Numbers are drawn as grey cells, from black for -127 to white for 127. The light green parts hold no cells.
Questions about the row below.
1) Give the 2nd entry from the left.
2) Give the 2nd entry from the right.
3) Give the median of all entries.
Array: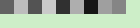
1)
61
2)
31
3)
5

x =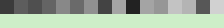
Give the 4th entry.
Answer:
-27
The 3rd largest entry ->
52
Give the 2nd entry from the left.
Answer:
-34
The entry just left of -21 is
8
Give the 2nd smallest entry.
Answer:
-68

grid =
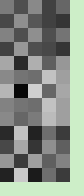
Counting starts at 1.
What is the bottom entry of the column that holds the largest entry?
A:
-100
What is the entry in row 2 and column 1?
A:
-55
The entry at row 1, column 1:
-4
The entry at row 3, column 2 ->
-48
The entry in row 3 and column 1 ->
2
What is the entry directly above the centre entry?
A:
-17
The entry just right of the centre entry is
-25
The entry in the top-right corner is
-25
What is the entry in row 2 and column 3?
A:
-40
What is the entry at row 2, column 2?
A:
15
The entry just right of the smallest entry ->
80
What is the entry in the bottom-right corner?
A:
-68
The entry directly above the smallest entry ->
-11
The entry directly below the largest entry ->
-17
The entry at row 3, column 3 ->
15
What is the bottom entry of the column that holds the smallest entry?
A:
73
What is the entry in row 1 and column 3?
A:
9
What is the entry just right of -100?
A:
-17
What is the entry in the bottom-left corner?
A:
-93

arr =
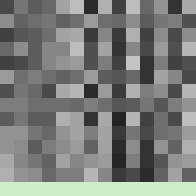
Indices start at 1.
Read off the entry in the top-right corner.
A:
41
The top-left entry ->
-54
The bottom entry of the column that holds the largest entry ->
-54
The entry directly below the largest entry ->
-23
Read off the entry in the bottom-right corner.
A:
-29
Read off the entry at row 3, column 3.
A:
-35
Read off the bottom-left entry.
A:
48
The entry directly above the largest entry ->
6
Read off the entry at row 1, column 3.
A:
-35
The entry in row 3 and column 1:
-62
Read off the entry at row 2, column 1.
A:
12
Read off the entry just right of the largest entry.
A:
-76
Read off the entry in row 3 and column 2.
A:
-41
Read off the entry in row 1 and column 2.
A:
-9
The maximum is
68

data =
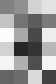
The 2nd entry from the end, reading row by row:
90
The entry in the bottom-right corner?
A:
-61
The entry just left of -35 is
-11
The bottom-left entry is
-27
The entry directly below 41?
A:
-88
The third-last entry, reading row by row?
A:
-19
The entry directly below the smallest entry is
48

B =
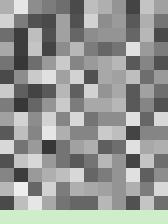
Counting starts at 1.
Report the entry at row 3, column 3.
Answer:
62
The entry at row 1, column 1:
47
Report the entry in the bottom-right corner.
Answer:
-17
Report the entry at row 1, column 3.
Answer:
13
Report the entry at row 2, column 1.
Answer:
82
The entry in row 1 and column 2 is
102
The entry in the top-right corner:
33
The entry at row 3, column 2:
-66
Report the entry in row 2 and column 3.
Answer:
-46
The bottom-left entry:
-53
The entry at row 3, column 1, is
-17
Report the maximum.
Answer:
110
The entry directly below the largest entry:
62
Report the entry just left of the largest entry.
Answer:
55

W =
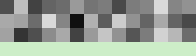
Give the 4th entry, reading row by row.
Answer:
-27
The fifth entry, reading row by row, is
-19
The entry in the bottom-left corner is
34
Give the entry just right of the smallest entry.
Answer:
49
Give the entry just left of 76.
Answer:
-35
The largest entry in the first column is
41
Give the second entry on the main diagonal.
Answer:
34
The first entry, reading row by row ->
-48
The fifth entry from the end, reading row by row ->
-42
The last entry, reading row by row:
-19
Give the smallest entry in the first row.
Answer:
-61
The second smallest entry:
-75
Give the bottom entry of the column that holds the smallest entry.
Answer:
-61

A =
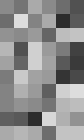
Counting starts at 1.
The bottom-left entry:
42
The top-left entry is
10
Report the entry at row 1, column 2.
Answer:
-11
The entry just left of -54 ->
-75
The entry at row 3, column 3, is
26
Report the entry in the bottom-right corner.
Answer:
67
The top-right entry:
-46
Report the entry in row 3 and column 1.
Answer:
18
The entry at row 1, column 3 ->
42
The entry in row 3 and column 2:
10

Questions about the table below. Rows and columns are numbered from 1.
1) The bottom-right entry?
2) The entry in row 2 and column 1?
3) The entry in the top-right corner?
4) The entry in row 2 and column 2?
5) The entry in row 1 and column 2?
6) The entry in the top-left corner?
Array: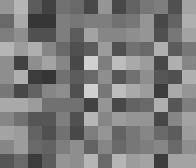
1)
35
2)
-22
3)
35
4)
41
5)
53
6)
21

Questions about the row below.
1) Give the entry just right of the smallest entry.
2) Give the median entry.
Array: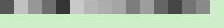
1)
73
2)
10

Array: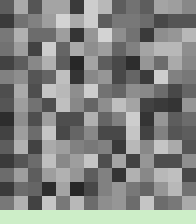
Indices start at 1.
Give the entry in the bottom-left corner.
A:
-7
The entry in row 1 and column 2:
42
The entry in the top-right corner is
8
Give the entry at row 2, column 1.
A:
-69
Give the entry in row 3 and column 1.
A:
-7
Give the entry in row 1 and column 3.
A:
-42
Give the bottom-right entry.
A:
42
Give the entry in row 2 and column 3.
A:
1
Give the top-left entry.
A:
-34

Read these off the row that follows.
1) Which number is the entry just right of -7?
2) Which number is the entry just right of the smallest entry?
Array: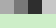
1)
-81
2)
71

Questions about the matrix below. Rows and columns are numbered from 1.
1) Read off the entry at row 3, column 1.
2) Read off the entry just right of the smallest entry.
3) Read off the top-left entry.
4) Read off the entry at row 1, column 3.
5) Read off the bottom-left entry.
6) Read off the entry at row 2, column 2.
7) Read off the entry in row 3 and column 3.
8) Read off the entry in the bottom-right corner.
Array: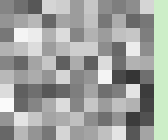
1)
-8
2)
-16
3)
5
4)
-40
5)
-24
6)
36
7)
108
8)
36
